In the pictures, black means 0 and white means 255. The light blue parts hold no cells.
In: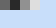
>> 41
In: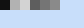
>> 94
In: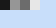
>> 150
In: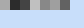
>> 136
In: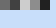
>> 205
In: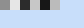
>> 199
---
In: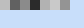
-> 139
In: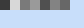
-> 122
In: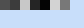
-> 200
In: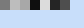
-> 168
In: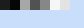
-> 167
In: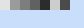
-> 125
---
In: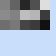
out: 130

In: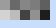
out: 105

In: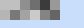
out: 192

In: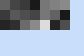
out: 88

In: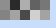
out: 42

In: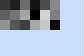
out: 117

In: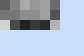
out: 118
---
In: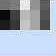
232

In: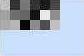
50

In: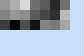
90

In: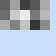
65

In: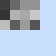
105

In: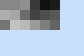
57

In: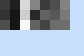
59
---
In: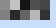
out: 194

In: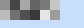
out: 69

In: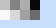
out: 130

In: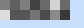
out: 95

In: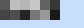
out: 190

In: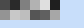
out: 42

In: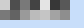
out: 78

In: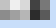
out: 239

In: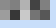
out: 128

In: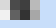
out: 75
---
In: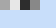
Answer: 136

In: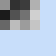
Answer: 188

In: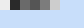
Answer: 124

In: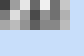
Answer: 221

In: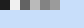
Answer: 155

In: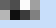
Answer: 160
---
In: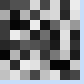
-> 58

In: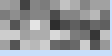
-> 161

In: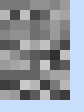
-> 121

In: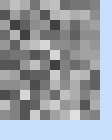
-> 161

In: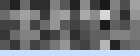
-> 66
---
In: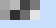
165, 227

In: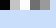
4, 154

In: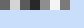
102, 122

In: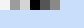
244, 137

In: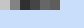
197, 93

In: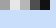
161, 17

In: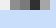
239, 166

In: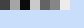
65, 236

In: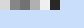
216, 40
